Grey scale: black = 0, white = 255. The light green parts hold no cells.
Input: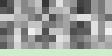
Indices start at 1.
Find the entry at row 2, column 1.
92
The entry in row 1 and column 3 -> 179
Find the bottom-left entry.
92
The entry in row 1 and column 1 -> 55
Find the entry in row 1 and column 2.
92
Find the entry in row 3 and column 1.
209
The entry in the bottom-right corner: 163
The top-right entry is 179
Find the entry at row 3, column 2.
209
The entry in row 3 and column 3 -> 179

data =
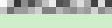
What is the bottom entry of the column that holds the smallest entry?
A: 155
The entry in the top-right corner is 67
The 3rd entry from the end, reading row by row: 209
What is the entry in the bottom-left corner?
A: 194
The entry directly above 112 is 194
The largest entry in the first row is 249
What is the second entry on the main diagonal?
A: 112
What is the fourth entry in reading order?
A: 140
